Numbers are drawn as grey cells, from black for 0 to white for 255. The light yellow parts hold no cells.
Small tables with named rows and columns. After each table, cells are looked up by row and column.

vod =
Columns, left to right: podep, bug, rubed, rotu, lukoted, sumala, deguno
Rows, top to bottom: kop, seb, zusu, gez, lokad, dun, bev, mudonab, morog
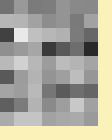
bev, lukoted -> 91
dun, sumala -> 189
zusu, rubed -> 192
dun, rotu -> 148
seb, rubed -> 162
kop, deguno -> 136
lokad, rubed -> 183
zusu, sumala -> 123
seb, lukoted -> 148
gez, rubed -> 166
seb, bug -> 180
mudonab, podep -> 95
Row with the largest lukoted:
lokad

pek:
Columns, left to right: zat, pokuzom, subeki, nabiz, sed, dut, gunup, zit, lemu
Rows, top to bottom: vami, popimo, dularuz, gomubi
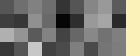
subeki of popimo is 144
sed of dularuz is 67
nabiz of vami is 110
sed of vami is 52
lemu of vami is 91
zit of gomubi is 117
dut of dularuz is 103
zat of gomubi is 55
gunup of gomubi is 74
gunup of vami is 134
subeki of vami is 129
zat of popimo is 62
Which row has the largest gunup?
popimo

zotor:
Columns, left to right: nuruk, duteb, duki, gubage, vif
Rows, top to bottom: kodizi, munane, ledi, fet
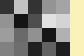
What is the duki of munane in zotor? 78
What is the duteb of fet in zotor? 110
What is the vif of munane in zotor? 212
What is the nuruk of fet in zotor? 129
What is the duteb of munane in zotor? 20
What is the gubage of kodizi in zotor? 148
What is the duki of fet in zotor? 33
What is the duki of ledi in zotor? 145
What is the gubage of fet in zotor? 98
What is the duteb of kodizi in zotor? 194
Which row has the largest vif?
munane

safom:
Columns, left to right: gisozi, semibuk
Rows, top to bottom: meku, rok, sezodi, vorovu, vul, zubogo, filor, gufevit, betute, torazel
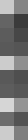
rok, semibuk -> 59
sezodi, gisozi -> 92
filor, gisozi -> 93
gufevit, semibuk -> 148
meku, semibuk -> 133
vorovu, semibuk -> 85
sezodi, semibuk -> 71
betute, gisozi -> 108
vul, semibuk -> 143
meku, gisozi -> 202
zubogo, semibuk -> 79
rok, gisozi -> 100
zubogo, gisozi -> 89
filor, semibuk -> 87
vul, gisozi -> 204
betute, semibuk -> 83
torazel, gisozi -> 204

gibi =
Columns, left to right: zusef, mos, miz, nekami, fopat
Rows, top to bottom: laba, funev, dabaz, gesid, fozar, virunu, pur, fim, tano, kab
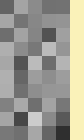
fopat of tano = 89
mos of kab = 112
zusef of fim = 129
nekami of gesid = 187
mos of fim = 169
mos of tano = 71
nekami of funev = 146
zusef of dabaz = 110
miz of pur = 142
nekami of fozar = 109
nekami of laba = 113
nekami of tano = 138
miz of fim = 111
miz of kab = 167

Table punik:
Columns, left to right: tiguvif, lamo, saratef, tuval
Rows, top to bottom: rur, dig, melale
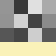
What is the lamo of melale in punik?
70
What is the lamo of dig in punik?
209
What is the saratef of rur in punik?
224
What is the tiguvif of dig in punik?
147
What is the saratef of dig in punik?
66
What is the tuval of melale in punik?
88
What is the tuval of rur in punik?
170
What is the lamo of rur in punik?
56
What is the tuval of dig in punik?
139
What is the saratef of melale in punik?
206
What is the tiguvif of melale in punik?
86
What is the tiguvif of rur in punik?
149

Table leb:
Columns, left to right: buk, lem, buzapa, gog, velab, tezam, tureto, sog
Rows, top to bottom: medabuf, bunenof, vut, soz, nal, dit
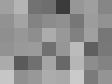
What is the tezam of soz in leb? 187
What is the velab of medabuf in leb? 59
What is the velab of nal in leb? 104
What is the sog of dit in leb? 148
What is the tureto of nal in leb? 141
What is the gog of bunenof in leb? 140
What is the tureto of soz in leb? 95
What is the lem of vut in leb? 151
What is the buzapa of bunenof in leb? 131
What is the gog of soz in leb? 112
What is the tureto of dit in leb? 123
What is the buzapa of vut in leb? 142
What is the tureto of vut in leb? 160
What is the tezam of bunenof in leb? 119
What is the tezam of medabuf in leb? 151
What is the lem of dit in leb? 144
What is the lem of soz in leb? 153
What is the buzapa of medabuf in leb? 114
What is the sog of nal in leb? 131
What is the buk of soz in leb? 146

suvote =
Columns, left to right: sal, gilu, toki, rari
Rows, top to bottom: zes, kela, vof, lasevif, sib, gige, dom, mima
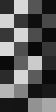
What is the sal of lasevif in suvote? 217
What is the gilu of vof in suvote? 215
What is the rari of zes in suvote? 14
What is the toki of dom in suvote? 17
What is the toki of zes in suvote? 85
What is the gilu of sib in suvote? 96
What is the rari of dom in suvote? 25
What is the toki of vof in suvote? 76
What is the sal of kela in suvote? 212
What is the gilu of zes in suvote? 216
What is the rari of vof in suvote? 11
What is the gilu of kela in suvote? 54
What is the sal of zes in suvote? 41
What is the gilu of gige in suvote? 214

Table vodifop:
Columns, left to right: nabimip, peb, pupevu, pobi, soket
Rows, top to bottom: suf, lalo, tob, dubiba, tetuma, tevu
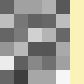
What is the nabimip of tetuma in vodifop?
236
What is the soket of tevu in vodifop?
246
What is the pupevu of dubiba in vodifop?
87
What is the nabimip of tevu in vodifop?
102
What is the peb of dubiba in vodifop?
185
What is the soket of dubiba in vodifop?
169
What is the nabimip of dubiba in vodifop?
150
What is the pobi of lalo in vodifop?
103
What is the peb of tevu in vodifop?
62
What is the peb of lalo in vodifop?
119
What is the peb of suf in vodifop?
161
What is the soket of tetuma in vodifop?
160
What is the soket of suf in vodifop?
88

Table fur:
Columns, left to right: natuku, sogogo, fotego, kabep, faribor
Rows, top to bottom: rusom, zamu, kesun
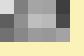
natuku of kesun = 113
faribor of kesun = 163
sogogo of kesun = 136
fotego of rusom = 165
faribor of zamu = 74
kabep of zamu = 185
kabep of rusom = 162
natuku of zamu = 94
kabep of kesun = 152
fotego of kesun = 155
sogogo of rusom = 127
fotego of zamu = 190
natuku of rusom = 221
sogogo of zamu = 144

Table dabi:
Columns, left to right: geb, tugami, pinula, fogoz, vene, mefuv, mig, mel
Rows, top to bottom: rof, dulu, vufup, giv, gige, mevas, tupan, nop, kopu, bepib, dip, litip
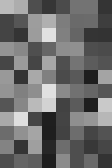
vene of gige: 79
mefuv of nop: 91
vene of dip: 109
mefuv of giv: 144
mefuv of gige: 116
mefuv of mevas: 89
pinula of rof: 78
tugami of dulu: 86
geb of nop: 85
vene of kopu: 68
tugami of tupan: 128
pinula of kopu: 69
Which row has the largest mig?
kopu

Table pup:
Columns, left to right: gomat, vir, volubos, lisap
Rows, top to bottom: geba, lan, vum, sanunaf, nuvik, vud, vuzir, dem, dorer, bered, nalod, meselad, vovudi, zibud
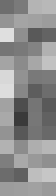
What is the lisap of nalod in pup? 183
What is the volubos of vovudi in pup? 190
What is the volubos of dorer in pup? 119
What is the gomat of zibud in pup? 156
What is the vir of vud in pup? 146
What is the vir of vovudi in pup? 96
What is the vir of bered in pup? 88
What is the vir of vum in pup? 143
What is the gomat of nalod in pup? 178
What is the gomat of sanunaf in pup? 117
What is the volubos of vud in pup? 121
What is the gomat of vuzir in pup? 221
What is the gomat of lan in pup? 148
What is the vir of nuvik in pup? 139
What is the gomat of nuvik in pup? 164

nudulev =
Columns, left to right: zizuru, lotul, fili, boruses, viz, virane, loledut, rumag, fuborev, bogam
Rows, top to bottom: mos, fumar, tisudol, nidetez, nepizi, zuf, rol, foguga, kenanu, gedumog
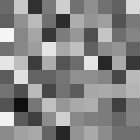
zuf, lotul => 224
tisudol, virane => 151
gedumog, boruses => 99
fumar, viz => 44
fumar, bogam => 121
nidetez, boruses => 228
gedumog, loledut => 169
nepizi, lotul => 189
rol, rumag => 170
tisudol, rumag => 197
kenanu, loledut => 127
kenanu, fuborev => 102
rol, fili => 186
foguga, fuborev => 63

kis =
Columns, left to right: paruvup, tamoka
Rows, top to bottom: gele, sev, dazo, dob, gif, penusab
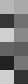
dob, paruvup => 100
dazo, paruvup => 207
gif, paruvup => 33
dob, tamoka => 93
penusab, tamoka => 51
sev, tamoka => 113
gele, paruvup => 183
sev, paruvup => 54
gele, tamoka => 169
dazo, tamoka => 137
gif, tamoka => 117
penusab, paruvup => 208

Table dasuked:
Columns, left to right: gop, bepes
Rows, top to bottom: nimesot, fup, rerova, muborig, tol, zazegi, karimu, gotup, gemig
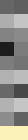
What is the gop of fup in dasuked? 174
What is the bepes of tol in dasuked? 116
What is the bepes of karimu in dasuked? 72
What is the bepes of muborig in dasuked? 124
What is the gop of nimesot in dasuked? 102
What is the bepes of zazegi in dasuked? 188
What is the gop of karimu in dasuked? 104
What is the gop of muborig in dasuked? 29
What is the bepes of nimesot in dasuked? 95
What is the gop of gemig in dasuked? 140
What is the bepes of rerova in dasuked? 138
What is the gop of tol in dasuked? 125
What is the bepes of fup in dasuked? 196
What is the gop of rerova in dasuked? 131
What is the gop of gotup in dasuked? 178
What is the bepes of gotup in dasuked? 197

